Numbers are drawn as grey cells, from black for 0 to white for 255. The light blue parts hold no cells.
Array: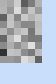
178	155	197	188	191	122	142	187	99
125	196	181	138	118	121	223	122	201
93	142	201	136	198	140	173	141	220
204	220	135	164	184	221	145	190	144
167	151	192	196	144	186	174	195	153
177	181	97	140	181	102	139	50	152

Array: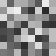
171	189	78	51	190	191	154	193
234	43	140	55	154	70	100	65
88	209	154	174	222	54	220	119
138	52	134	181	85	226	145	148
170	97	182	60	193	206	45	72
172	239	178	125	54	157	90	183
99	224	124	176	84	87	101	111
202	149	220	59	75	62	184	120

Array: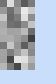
123	202	141	195	108	63	146	136	177	155
91	232	222	139	186	141	94	194	223	200
138	152	125	107	164	159	149	158	228	73
220	112	105	113	162	173	198	126	72	123
115	153	198	169	176	171	121	163	161	183

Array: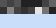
99	34
66	115
34	229
34	66
34	50
83	66
66	131
83	50

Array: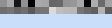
163	92
106	179
173	95
7	105
169	117
151	183
147	185
105	190
103	218
166	117
170	116
0	89
146	110
23	101
170	116
144	110

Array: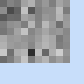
148	124	152	156	136	139	136	148	140
164	186	181	112	153	121	126	204	159
127	145	146	156	148	167	168	174	142
152	143	152	184	166	177	181	103	180
134	128	129	132	150	157	165	189	162
177	87	152	182	134	142	136	46	126
162	193	164	126	195	148	155	181	195
120	98	105	149	163	157	150	173	156
131	75	107	144	133	153	156	112	125
107	141	89	123	118	170	177	199	107

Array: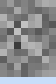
166	132	127	88	135	114	103	126	144	148	160
172	118	97	102	111	140	139	101	175	133	157
154	104	173	172	89	117	171	179	109	120	140
116	114	155	163	113	131	180	158	112	121	124
130	133	107	194	102	184	169	111	154	97	100
117	168	116	83	192	122	59	108	138	162	135
154	115	133	181	86	155	172	139	140	105	123
130	121	178	156	121	109	146	179	95	132	134

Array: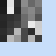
126	106	83	204	207	59
104	136	131	233	44	180
140	123	107	104	72	72
47	40	55	64	183	152
226	234	48	53	61	185
25	28	40	38	45	40
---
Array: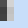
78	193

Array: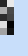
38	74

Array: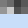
122	202

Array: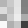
181	193	236	63

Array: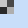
198	174

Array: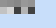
146	214
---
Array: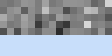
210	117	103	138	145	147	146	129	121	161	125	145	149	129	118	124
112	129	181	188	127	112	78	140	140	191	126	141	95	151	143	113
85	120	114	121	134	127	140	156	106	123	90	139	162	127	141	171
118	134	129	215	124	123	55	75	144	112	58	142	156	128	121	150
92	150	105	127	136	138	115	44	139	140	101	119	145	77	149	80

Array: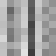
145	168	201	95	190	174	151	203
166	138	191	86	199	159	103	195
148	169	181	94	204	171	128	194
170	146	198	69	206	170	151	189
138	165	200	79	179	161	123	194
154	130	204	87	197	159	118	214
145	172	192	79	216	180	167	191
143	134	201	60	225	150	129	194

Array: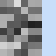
167	169	101	221	151	138
113	114	182	101	96	88
170	166	88	94	171	174
36	32	66	91	89	175
135	136	189	46	102	64
65	68	146	159	89	137
119	117	93	205	194	208
163	160	75	94	168	181

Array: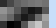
113	121	116	108	97	72	45
87	32	21	47	87	123	147
163	107	45	25	55	102	128
147	198	169	85	13	3	51

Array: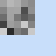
139	150	174	183	161
143	78	165	164	133
110	91	120	163	109
131	201	148	158	66
200	107	125	42	205

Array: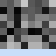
192	99	74	88	200	126	88	102
85	20	81	93	89	6	90	12
114	130	129	93	127	24	93	143
171	64	146	125	170	20	132	62
82	96	15	8	86	70	4	96
136	28	150	150	137	57	157	17
43	126	177	177	36	169	184	123

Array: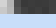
64	59	58	60	57	77	179	211
65	56	62	58	64	84	183	200

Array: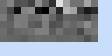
114	164	114	114	162	225	48	97	142	65	84	80	131	113
42	24	59	163	180	37	122	1	16	139	131	13	73	108
104	76	88	95	100	74	102	129	109	106	123	124	90	122
112	140	113	102	113	86	80	125	88	94	122	126	99	101
118	113	72	98	96	114	93	127	127	111	107	103	94	109
103	81	100	105	101	100	105	104	107	103	93	99	101	105
